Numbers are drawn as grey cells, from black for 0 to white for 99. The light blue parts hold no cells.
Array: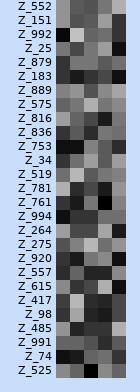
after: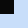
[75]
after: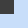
[71]

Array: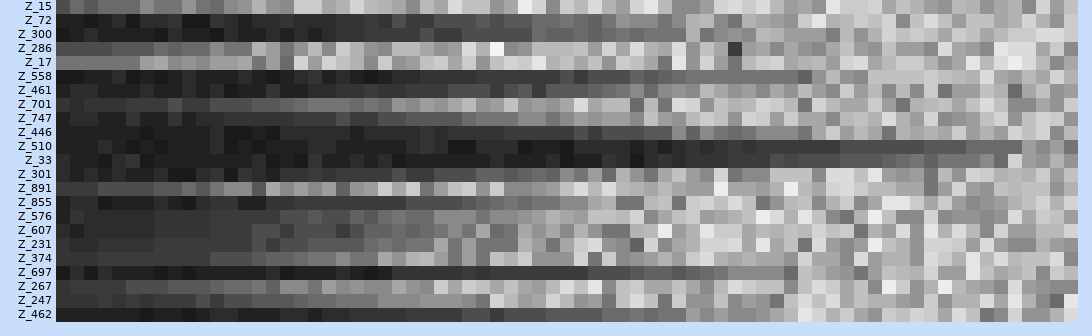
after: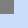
[72]
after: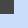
[30]

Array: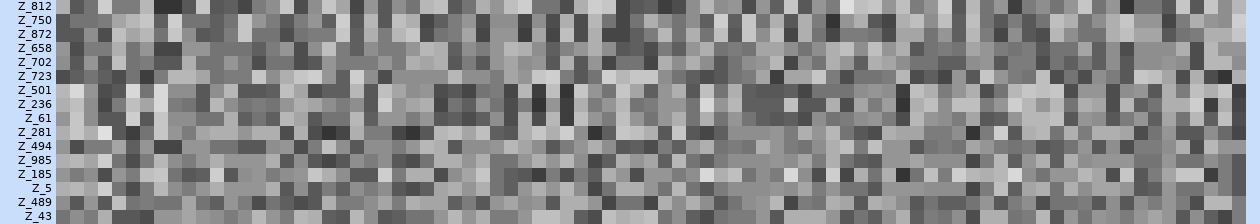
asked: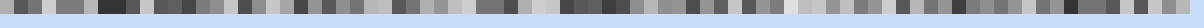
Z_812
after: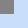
[58]
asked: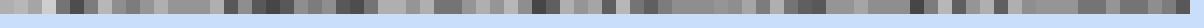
Z_985
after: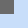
[27]
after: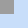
[20]

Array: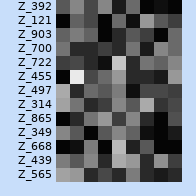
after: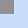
[24]
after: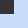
[28]
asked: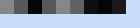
Z_349
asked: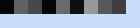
Z_121
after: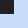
[34]

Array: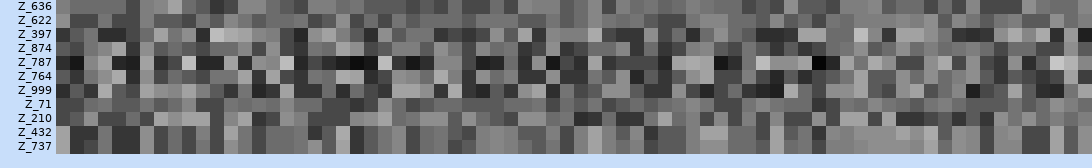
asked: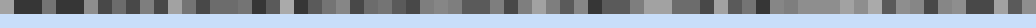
Z_432
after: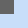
[42]
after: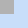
[52]
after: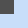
[42]
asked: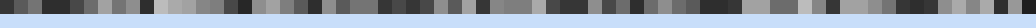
Z_397
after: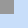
[12]

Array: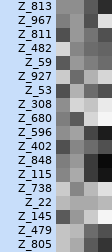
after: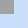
[27]
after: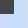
[11]
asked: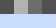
Z_53
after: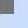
[31]

